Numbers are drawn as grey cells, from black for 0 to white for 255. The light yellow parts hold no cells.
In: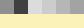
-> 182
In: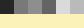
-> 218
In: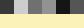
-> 21
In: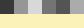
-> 84
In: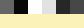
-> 39
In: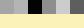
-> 204
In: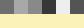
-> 238
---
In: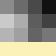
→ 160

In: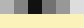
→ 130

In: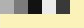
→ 123

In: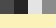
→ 37

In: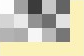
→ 173

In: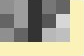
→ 100

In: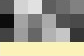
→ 157

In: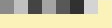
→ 192
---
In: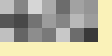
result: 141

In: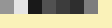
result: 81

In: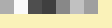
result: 159

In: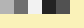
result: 111

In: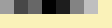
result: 103

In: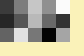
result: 119
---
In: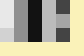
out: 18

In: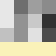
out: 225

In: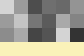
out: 69

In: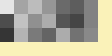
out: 122

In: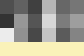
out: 72

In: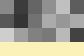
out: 129

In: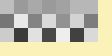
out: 225

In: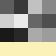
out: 170
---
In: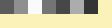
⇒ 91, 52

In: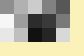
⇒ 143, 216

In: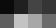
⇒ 10, 107

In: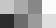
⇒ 198, 222

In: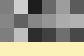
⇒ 126, 72

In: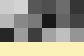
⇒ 204, 149

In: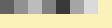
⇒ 97, 218
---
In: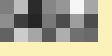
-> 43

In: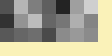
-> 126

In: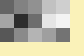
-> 145

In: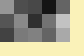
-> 72

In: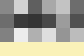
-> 95

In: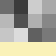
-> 205
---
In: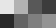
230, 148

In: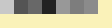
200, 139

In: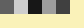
96, 64

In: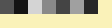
82, 39

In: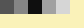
84, 214

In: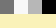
116, 2

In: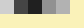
207, 178
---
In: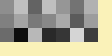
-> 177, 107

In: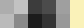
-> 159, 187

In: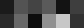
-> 62, 42

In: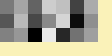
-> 171, 129

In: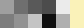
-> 235, 125

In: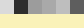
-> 94, 218

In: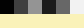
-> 242, 2

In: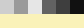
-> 17, 206
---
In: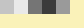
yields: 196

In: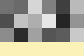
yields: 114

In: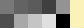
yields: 120

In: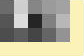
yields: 107

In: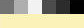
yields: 114

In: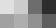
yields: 224

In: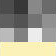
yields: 76
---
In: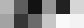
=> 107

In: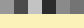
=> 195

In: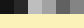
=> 190

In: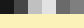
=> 192

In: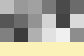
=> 176

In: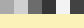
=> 108
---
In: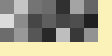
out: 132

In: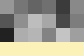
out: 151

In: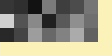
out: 54

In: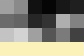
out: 160

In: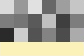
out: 218

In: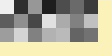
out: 239
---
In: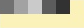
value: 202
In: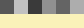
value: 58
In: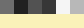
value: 82
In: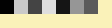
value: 68
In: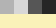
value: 86
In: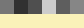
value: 79
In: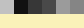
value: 55
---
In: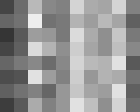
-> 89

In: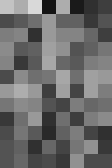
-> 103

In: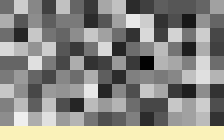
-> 239

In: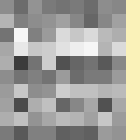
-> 89

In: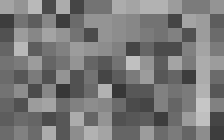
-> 129

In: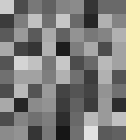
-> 147

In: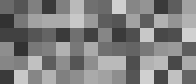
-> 200

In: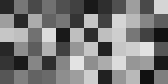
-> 127

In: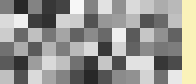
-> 82
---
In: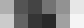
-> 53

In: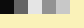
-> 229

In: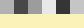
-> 156

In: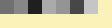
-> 31

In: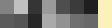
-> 39

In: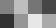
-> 231

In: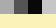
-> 8
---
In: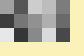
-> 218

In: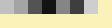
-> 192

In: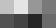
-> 194

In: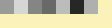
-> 188

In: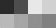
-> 209

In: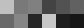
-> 192
